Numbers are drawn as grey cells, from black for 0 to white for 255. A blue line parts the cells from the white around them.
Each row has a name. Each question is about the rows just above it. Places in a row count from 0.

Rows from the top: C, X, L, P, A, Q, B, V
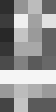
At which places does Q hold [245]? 0 1 2 3
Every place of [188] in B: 1
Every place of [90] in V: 2 3
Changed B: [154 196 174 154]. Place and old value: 1, [188]

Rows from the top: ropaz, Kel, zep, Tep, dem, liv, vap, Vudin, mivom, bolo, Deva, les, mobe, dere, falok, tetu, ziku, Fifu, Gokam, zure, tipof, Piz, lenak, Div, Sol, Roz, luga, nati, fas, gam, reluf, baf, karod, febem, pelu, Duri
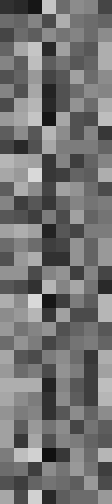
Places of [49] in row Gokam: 3 4
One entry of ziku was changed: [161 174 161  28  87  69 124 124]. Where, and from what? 3, [35]
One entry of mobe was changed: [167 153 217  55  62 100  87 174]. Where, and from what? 6, [93]
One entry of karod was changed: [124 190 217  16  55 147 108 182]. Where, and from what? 2, [209]
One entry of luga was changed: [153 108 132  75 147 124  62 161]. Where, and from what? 2, [124]
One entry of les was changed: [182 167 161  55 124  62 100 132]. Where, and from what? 4, [132]

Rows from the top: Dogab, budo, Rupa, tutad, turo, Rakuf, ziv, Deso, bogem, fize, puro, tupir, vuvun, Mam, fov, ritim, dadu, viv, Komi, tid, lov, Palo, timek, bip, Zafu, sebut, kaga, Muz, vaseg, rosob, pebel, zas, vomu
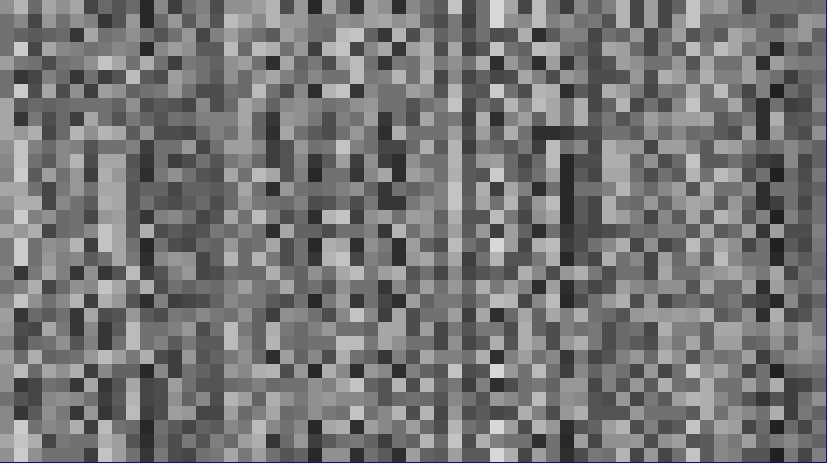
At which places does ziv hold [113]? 0 10 13 16 19 27 28 36 48 50 52
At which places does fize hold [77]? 11 12 23 33 41 42 52 57
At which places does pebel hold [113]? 2 8 11 20 28 33 50
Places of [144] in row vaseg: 4 12 20 22 40 58
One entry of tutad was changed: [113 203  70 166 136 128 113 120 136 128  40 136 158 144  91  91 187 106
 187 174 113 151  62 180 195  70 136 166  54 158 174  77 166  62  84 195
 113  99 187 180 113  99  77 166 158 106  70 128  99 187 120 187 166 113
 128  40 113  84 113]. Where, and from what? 48, [91]

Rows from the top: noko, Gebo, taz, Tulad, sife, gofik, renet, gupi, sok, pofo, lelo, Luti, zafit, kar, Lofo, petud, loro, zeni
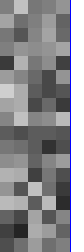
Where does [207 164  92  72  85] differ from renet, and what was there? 1, [172]
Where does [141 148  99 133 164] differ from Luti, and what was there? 4, [156]
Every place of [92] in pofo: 0 2 3
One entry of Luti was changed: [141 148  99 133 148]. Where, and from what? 4, [156]

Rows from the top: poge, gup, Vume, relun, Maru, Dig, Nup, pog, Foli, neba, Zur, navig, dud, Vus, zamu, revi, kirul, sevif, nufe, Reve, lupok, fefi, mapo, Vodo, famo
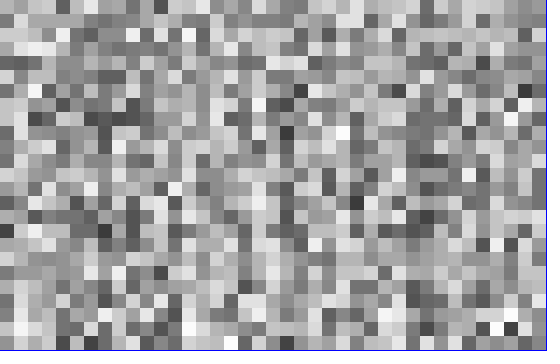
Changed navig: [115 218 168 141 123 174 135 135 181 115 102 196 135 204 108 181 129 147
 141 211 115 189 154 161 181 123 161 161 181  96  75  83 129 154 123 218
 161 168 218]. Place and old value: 23, [168]
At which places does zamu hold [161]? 6 14 22
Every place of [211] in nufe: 0 9 15 19
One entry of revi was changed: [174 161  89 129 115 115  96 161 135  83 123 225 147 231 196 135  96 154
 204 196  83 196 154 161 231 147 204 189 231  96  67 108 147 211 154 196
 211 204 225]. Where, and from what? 16, [102]
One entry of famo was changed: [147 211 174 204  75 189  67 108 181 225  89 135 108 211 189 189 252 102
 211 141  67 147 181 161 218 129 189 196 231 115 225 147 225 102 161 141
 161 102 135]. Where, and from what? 14, [196]
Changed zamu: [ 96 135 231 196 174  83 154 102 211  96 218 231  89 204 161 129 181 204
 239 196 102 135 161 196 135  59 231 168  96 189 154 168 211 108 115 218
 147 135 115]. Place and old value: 6, [161]

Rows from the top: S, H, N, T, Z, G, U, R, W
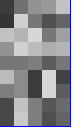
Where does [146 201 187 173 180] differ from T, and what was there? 1, [208]
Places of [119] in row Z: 0 1 4
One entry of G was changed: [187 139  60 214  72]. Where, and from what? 4, [66]
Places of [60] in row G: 2
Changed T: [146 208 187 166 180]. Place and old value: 3, [173]

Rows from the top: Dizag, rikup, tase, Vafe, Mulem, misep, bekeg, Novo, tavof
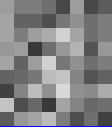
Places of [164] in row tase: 0 5
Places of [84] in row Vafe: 6
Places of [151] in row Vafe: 0 4 7

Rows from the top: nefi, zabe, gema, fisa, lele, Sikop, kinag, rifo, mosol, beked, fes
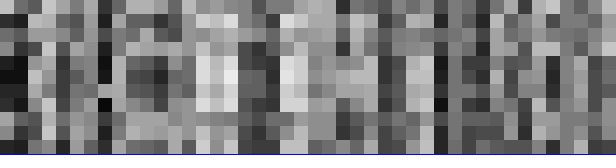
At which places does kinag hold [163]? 7 24 25 41
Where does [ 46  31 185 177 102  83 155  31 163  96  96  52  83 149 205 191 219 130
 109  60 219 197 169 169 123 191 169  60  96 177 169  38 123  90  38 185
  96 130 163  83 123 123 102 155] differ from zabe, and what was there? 39, [75]

